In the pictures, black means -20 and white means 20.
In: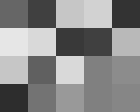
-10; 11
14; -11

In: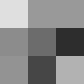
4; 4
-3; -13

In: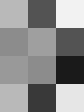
-7; 18
5; -7

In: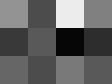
-8; 17
-6; -19

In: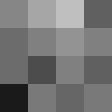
6; 10
0; 3

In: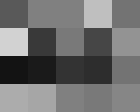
0; 0
-11; -1

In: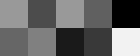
-8; 4
0; -16

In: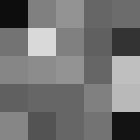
0; 3
14; 0

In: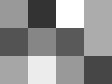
-12; 20
1; -6
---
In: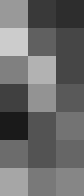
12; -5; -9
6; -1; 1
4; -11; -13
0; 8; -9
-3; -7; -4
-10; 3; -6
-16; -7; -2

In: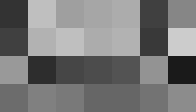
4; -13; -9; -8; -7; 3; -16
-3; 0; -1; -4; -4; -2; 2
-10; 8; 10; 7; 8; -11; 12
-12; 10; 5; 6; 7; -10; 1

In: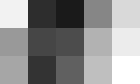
18; -13; -16; 1; 14
6; -12; -5; 10; 20
4; -9; -8; 8; 17

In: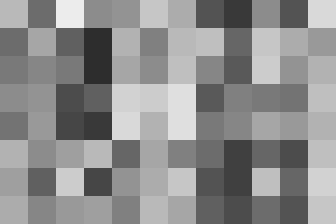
9; -3; 17; 2; 3; 11; 7; -7; -11; 2; -7; 14
8; 2; 5; 9; -4; 6; 0; -3; -10; -4; -8; 10
7; 1; 4; 5; 0; 9; 6; -5; -8; -3; -7; 11
5; -5; 12; -9; 3; 7; 11; -7; -10; 10; -4; 13
2; 3; -8; -5; 13; 12; 15; -6; 0; -1; -2; 10
-1; 1; -1; -13; 6; 2; 10; 1; -6; 12; 3; 8
-2; 4; -9; -11; 14; 8; 15; -1; 1; 6; 4; 8
-3; 6; -5; -13; 8; 0; 9; 10; -4; 11; 7; 4

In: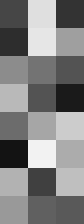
9; -7; -16
8; -10; 10
4; -5; -6
2; -2; -7
-3; 6; 12
-9; 15; -12
-13; 16; 5
-17; 18; 7

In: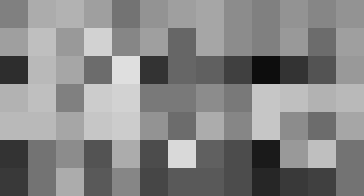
9; 9; 6; 11; 12; 3; -3; 7; 1; 11; 2; -3; 6
8; 10; 0; 12; 13; -1; -1; 2; -1; 11; 10; 8; 9
5; 10; 4; 13; 1; 5; -4; 6; 2; 0; 4; -3; 5
0; 7; 8; 5; -2; 3; 5; 6; 2; 0; 3; 1; 3
-11; -2; 7; -6; 1; -9; -6; -6; -8; -14; -11; -10; -2
-12; -2; 2; -7; 7; -8; 14; -5; -8; -16; 4; 10; -2
-13; 9; 6; -3; 15; -12; -4; -5; -10; -18; -12; -7; 4

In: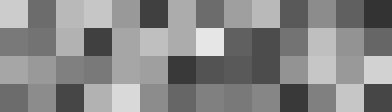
12; -3; 9; 11; 4; -10; 7; -3; 5; 9; -6; 2; -5; -12
6; 4; 0; -1; 6; 5; -11; -7; -6; -8; 3; 11; 4; 13
-1; -2; 8; -10; 6; 10; 7; 16; -5; -8; -2; 10; 3; -4
-3; 2; -9; 8; 14; 2; -4; 0; -1; 1; -11; 0; 11; -9
